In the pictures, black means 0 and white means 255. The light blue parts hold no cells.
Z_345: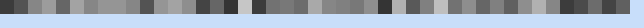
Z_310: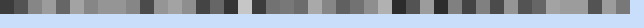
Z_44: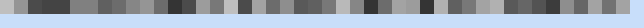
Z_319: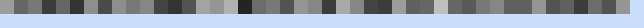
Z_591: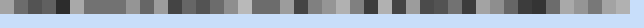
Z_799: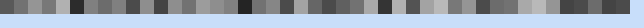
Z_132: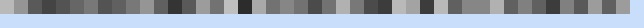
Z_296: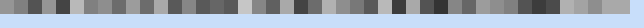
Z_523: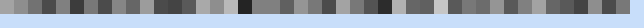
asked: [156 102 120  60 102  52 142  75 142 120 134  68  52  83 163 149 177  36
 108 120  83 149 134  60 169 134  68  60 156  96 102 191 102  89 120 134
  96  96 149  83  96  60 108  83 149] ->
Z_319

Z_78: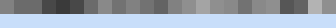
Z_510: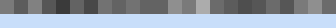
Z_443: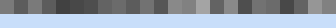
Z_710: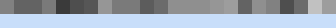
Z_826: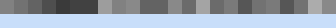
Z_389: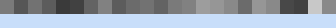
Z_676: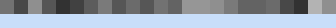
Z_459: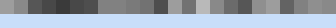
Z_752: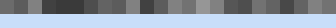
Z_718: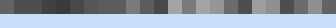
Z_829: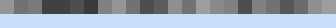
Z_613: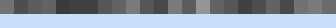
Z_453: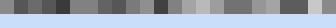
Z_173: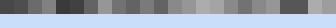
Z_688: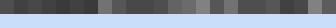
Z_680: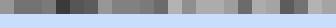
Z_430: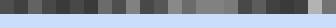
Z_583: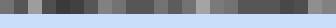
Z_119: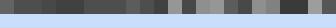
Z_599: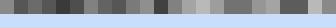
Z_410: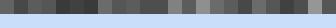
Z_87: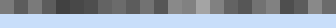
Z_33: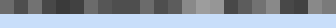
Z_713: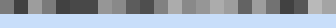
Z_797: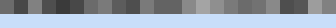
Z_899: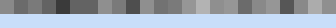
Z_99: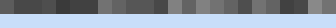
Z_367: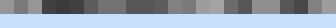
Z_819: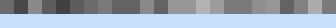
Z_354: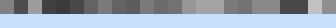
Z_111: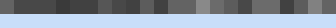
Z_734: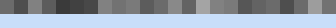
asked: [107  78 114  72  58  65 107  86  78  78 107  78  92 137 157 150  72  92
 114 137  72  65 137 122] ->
Z_33
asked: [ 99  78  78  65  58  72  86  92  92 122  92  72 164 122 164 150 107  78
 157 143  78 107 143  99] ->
Z_718
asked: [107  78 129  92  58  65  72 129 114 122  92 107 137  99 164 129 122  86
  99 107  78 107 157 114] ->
Z_734

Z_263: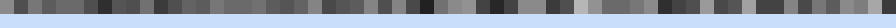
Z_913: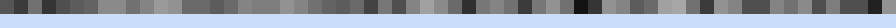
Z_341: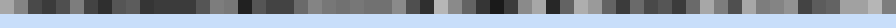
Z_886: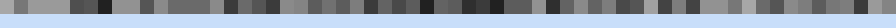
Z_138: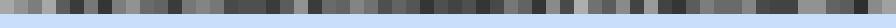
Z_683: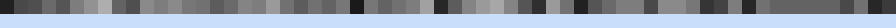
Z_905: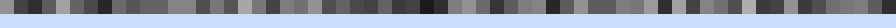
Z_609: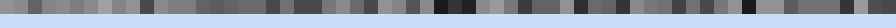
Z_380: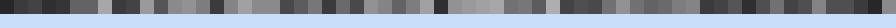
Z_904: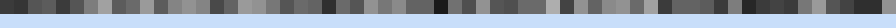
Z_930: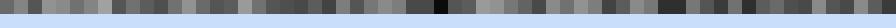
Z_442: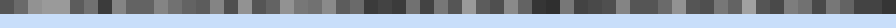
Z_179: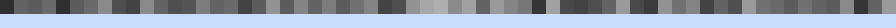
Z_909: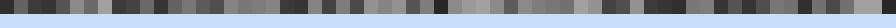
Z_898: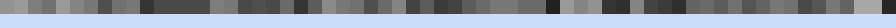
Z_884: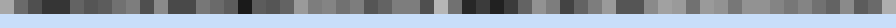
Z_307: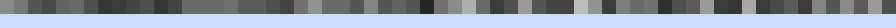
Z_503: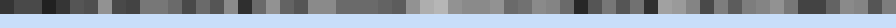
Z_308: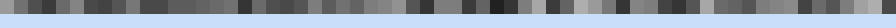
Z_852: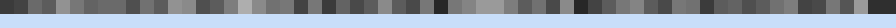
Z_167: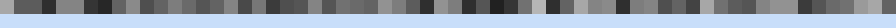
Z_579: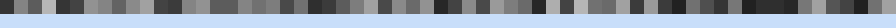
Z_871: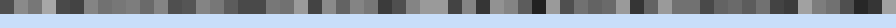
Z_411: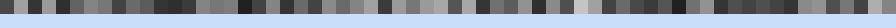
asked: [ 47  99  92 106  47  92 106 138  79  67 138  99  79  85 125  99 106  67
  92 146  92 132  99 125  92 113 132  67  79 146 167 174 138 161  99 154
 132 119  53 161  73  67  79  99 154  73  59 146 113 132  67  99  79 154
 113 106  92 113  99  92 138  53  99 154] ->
Z_179
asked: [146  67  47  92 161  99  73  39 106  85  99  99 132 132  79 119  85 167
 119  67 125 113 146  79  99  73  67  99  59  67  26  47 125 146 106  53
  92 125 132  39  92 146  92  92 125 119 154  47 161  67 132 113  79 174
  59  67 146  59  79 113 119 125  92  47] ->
Z_905
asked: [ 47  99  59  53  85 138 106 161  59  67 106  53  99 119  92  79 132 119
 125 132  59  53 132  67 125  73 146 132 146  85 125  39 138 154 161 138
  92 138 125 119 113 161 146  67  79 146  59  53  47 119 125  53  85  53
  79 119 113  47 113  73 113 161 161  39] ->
Z_909
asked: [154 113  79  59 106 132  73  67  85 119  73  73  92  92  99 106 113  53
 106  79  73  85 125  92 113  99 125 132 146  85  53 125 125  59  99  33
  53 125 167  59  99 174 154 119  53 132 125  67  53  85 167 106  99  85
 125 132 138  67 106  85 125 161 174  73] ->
Z_308

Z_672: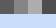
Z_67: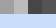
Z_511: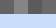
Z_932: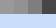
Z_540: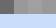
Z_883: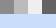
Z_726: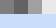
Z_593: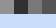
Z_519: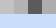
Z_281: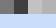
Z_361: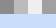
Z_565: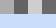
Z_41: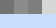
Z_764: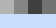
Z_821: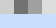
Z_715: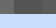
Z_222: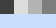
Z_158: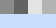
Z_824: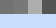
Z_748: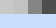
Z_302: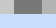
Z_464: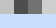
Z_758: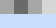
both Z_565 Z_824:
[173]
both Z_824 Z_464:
[114]
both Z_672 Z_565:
[173]

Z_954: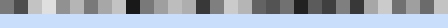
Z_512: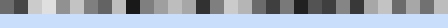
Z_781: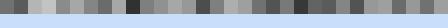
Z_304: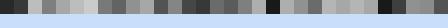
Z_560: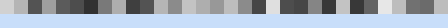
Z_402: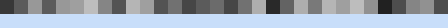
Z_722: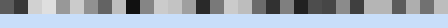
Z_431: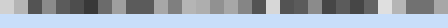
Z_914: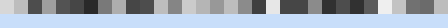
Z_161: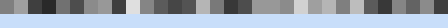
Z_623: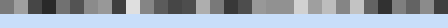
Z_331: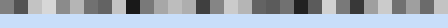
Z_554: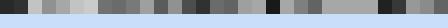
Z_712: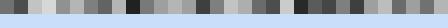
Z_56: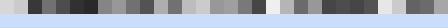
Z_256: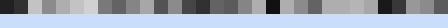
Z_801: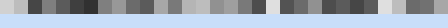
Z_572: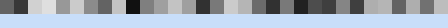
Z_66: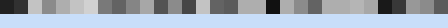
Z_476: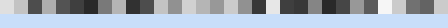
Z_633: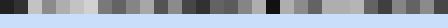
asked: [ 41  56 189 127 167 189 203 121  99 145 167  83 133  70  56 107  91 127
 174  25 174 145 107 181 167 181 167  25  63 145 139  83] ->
Z_304
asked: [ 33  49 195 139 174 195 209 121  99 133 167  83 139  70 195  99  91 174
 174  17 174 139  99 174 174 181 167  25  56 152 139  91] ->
Z_66
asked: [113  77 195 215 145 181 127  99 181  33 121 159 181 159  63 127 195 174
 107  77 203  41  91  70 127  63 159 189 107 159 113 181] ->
Z_712
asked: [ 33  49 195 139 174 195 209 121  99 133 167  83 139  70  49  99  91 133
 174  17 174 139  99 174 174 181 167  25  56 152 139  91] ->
Z_256

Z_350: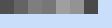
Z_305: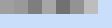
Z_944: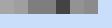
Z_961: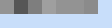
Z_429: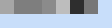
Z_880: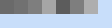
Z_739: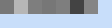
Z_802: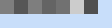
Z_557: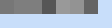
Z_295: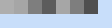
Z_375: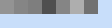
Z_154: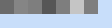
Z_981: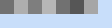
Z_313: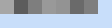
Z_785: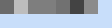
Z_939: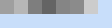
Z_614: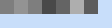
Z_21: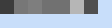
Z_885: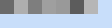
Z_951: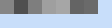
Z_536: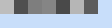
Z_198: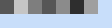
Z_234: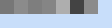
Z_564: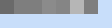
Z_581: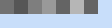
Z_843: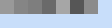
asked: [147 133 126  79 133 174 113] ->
Z_375
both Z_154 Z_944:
[126]
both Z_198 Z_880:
[126]
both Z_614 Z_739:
[126]
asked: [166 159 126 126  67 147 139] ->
Z_944

